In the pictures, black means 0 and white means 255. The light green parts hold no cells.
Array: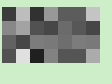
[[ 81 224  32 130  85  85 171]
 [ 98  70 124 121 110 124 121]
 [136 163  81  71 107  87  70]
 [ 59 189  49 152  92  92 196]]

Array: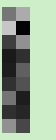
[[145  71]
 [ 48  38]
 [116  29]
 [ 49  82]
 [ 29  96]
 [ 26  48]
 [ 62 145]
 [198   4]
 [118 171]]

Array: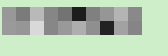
[[154 150 217 135 153 174 143  34 162 133]
 [152 123 185 134 115  28 128 150 180 137]]

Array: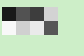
[[248 208 234  86]
 [ 25  82  61 211]]

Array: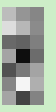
[[164  67 131]
 [133 245 175]
 [ 81 121 164]
 [164  14 108]
 [105  98 127]
 [221 183 139]
 [188 149 134]]

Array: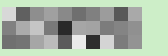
[[112 116 166 187  91 234  46 212 124 147]
 [129 171 197 121  41 166 163 124 132 144]
 [216  96 142 160 137 111 128 156  88 169]]
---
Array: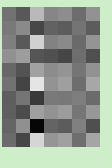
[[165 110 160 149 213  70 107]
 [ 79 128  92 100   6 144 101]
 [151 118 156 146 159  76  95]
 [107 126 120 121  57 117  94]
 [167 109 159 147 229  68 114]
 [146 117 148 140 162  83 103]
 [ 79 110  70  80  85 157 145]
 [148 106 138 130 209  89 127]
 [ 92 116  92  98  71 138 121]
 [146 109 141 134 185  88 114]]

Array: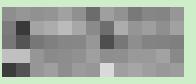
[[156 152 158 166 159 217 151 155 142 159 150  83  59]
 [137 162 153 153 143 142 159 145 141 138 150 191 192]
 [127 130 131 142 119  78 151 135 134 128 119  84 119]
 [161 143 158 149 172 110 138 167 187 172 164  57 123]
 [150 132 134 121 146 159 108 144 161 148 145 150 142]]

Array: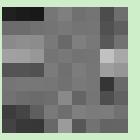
[[101 100 114  87 155 104  55  56  67]
 [113 124 123 127 110 121  94  69  60]
 [ 97  78 117 101 137 110 107 109 114]
 [105  53 118 121 113 118 119 119 117]
 [150 158 118 124 112 123  81  84  84]
 [168 193 117 115 120 116 151 159 161]
 [114  88 120 127 105 121 140 142 138]
 [ 95  81 117 116 120 116 113 108 108]
 [110  76 116 112 127 118  25  27  32]]

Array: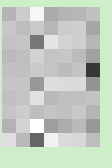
[[189 215 218 241 101 185 223]
 [152 186 172 159 255 211 179]
 [180 200 193 196 189 204 197]
 [195 191 191 185 225 197 191]
 [148 218 219 221 152 197 197]
 [ 54 195 188 197 202 191 193]
 [161 188 199 195 210 191 186]
 [182 207 210 228 119 197 194]
 [167 207 204 182 201 189 199]
 [193 183 180 170 246 204 180]]

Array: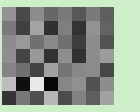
[[162  94 130  77 182  79 119  53]
 [141  81 144 134   7 232  15 189]
 [ 71 139 136 117 162  67 112 132]
 [156 140  49 142  50 153  68 143]
 [ 83 141  62 112 138 112 153 139]
 [ 99 146  51 127  48 163  64 122]
 [ 94 122  87 122 103 140  74 147]]

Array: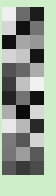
[[ 75  57  87]
 [ 89 156 118]
 [212  87 122]
 [ 40 184 233]
 [215  10 173]
 [ 17 114  34]
 [241 193  60]
 [172 103  82]
 [ 20 198 213]
 [151 166  17]
 [115  17 213]
 [ 27 107 239]]
